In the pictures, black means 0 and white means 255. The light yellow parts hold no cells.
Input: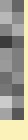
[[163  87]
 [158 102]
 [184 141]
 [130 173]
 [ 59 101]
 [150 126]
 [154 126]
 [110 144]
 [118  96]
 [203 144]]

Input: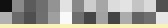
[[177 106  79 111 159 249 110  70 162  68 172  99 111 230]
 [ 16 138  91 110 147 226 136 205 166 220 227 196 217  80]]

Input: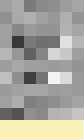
[[ 97  82 144 137 179 183 196]
 [160 171 122 138 143 156 166]
 [144 169 176 161 152 175 148]
 [161 136 155 148 148 178 165]
 [159  56 121 112 113 225 183]
 [182 151  97 133 213 200 159]
 [157 168 159 158 155 159 148]
 [191 143  63 117 243 218 155]
 [155 161 166 165 156 158 154]
 [160 173 127 134 142 154 164]]

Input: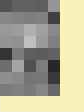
[[123 127 122 134 105]
 [ 84  98  97  94 149]
 [136 131 126 129  64]
 [153 157 176 160 137]
 [147 145 191 155 127]
 [ 52 124  95  92  97]
 [109 164  81 125  39]
 [143 137 117 118  58]]

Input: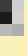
[[185 174]
 [ 59 206]
 [ 27 209]]

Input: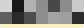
[[ 95  42  78 142 163 158  44]
 [212  23 178 141  72 139 201]]

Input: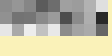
[[230 169 237 193 232 139 163 170 101]
 [140 150 134  91 109 160 156 178 223]
 [145 115 117 138 155  77 139 174  40]]
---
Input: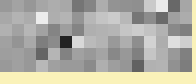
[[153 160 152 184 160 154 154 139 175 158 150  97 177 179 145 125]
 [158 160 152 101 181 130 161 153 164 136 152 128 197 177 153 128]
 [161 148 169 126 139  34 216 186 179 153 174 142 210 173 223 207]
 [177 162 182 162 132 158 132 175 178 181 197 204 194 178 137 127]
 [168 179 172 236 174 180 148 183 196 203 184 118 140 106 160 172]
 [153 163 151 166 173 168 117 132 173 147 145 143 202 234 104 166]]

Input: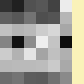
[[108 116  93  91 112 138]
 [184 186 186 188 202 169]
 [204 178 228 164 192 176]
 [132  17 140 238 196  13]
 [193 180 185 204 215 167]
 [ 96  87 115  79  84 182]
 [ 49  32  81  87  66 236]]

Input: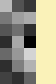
[[ 65  47  99]
 [ 46 127 178]
 [105 152 212]
 [ 44 168   2]
 [ 85 111  47]
 [120 158 171]
 [186  82  54]]

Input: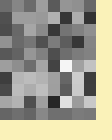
[[101 111 101 136 111 111 123 120]
 [166 179  79 159  38 224 155 200]
 [ 73 188 173 190 159  92 202  62]
 [ 62 181 188 179 160 102 204  61]
 [158 142 109 164  67 245 160 194]
 [ 88  99 150 128  78 110 124 130]
 [146 106 118  80 124  93  55 132]
 [ 76 104 166 138  56 116 129 143]
 [ 80 157 157 153 177  54 173  51]
 [109 134 107 158  90 149 144 104]]

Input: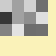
[[130 226 109 111]
 [ 55 161 142 222]
 [204 161 210 111]]

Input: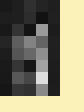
[[ 22  54  49 137  29]
 [ 25  88  71 222  28]
 [ 26  54  23 162  29]
 [ 29  85 104 143  31]
 [ 37  94 131 100  32]
 [ 25  52  20 155  28]
 [ 30  31  45  18  32]
 [ 25  31  48  36  31]]

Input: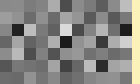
[[109 106 146 117 136 100 112 134 142 145 119]
 [ 86 120 115 109 164  66 103 187  44 164 175]
 [140 185  78 129  83 144 152 113 127 107 119]
 [102 166  99 116 175  27 146 162  57 173 207]
 [135  34 189 122  97 218  75 131 181 111  29]
 [157 146 108 144 107 165 149  90 139  89 121]
 [138 139 124 131 172  77 139 123  93 139 189]]
